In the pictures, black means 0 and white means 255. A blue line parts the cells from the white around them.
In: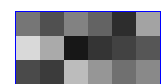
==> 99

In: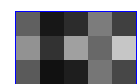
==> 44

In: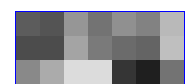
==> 144

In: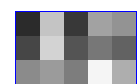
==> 56

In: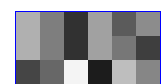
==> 161

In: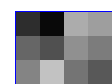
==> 9

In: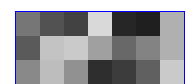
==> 38

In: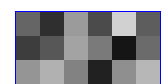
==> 75

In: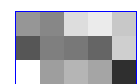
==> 221
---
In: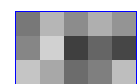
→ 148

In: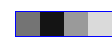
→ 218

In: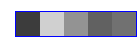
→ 113

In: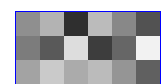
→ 82

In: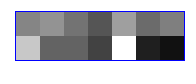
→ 127

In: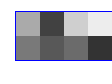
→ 237

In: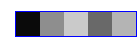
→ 180
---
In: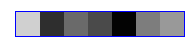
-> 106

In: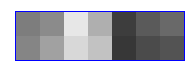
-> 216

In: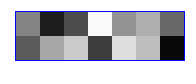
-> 203

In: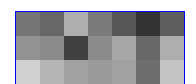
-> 161

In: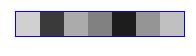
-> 171

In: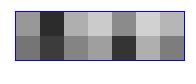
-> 132

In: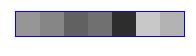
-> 97

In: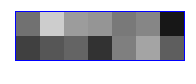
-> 100
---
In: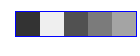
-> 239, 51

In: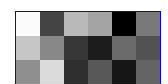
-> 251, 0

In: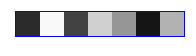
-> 249, 21

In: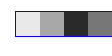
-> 233, 42

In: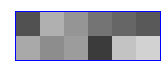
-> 210, 59

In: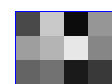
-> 231, 12

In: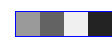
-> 240, 35
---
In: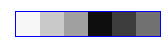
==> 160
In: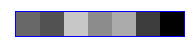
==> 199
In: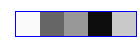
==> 152
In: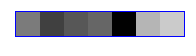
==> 87
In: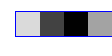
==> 1
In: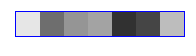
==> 149
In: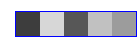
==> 87
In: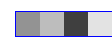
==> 63
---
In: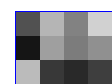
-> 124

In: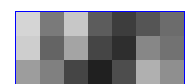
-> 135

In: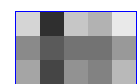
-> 115

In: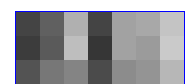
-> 155

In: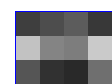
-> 125

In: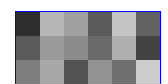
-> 175

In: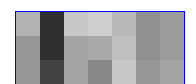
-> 144

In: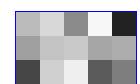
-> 166

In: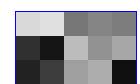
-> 146

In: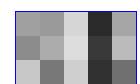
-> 57
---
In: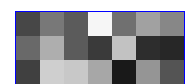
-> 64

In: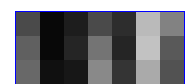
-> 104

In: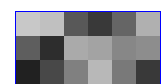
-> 33

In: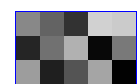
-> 157

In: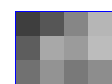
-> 113

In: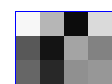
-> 102
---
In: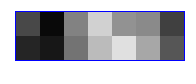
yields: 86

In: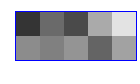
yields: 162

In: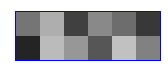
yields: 129

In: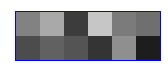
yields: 29

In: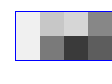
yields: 93

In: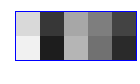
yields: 42

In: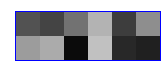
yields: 32

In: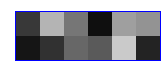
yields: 35
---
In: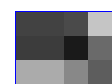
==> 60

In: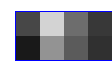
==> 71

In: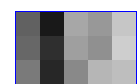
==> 103

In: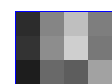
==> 51

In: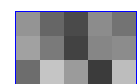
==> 161

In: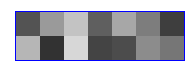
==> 83
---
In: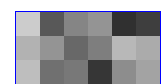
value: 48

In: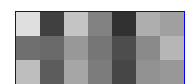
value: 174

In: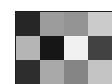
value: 148

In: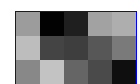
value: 162

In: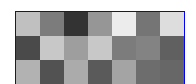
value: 117

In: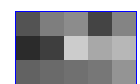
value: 68

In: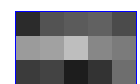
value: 97

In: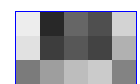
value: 79

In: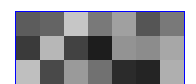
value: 85
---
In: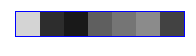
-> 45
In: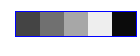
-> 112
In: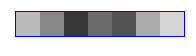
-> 136
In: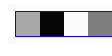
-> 5
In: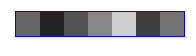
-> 35
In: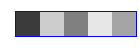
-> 205
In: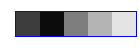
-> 12
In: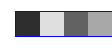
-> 223
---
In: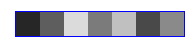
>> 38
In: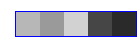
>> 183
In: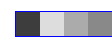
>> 61
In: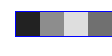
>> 34
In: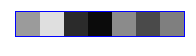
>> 155
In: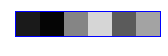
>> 26
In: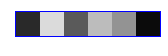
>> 41
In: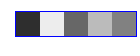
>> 46
